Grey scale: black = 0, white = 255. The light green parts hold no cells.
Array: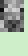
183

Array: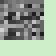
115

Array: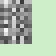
59

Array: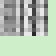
177

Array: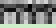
208

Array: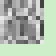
151
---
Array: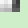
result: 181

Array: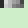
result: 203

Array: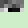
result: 226

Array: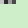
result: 44

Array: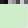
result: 15

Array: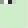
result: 253

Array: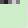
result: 34
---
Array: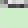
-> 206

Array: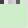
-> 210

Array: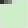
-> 218

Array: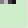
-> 22

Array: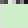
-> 199

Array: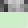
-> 187

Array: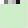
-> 180
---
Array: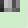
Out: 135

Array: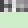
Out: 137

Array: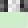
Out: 120

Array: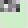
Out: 203

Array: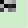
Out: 156

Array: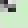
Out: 215

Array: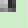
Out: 72

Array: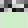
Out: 107

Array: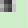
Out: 211
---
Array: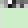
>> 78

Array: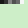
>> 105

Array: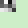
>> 180

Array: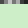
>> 60

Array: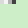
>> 179

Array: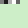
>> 253
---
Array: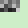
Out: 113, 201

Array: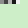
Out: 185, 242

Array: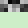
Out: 132, 215

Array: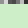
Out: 73, 216

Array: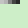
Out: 124, 195

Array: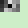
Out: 7, 224
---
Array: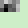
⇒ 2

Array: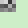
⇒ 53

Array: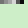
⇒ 11

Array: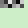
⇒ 8

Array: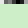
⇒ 1

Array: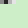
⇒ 40

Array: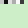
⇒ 18

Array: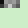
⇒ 14

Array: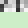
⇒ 46

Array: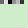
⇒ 10
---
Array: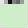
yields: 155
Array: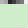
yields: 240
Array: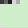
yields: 172
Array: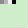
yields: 10
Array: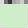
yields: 139
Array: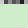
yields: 171
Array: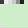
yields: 33
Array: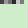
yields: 124
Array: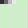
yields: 232
